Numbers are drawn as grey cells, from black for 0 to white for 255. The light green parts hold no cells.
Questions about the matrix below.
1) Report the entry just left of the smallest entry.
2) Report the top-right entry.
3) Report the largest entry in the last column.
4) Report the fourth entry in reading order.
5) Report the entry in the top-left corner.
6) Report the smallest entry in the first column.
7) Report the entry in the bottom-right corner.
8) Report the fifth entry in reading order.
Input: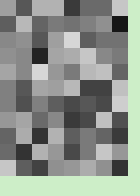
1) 144
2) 198
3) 206
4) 178
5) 159
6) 94
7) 51
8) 58

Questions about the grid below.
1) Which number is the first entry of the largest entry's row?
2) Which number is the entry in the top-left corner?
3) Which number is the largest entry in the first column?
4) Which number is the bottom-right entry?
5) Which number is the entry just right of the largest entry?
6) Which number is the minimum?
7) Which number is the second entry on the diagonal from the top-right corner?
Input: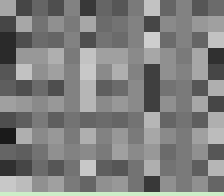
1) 42
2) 167
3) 200
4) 101
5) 107
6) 26
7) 152
